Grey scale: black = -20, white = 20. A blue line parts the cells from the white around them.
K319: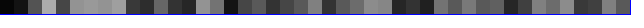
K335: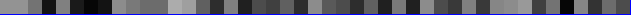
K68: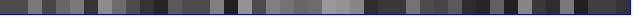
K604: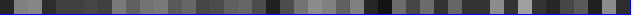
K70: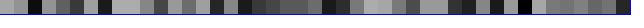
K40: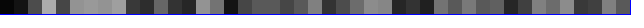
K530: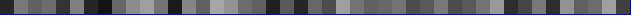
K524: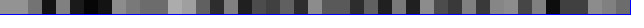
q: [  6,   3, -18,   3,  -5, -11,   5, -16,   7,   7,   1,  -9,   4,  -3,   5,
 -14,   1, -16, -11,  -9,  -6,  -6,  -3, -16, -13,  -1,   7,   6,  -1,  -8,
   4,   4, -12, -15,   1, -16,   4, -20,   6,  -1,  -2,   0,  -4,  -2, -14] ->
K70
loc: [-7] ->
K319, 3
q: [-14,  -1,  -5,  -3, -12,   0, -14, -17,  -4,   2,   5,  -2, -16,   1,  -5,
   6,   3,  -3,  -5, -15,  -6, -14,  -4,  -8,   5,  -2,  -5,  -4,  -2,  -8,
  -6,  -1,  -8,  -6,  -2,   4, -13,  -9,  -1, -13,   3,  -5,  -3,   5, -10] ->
K530
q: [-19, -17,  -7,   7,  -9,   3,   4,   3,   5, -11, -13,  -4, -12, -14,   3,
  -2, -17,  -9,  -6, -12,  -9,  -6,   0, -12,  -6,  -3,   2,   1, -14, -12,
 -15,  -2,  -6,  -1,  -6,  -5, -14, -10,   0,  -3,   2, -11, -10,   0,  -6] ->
K319
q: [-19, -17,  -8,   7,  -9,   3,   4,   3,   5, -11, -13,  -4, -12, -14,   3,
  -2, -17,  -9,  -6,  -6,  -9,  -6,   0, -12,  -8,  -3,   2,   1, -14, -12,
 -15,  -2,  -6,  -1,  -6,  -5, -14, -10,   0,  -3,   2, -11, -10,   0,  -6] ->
K40

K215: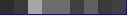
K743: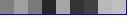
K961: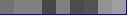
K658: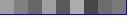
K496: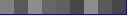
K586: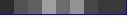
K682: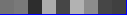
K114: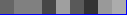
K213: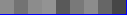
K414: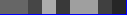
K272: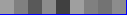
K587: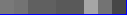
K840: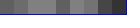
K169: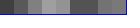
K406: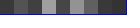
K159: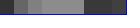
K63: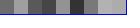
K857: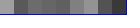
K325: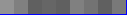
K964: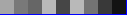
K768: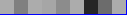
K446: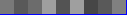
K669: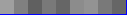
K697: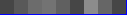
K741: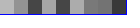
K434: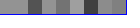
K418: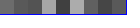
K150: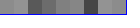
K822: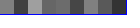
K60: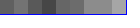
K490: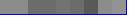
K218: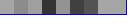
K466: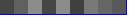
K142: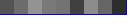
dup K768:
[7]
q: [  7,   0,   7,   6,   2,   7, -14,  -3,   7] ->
K768
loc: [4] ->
K114, 8
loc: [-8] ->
K961, 6
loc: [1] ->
K150, 6
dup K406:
[-11]

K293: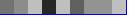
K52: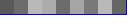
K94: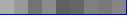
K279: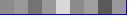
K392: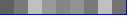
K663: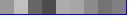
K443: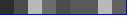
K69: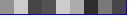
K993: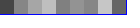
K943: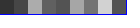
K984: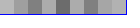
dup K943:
[-7]
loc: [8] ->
K984, 9
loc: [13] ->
K943, 8
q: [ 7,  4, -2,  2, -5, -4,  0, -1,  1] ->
K94
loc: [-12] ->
K943, 1

